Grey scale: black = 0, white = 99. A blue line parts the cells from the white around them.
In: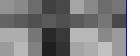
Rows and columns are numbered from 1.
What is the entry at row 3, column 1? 67
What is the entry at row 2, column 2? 35
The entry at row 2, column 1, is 39
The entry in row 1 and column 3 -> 42
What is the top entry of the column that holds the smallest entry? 25
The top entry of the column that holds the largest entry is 42
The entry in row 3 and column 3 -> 46
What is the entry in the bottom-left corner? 60
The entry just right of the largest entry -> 60
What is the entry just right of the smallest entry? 19
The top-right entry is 46

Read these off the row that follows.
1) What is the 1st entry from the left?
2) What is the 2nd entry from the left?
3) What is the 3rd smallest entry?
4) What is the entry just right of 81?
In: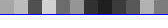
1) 65
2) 73
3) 23
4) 42

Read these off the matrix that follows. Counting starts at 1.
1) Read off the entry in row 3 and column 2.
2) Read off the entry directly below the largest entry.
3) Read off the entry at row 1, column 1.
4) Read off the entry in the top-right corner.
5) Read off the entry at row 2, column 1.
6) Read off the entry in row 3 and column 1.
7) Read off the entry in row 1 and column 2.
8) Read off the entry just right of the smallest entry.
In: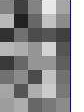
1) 44
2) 75
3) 51
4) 64
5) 71
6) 19
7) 25
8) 40

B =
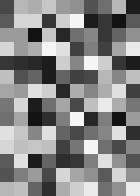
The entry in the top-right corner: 11
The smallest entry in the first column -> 21
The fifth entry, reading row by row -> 60
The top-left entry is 28
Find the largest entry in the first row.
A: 77
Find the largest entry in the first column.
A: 87
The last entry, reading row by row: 91
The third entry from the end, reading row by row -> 43
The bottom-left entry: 71
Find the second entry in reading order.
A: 71
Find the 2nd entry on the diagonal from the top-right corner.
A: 7
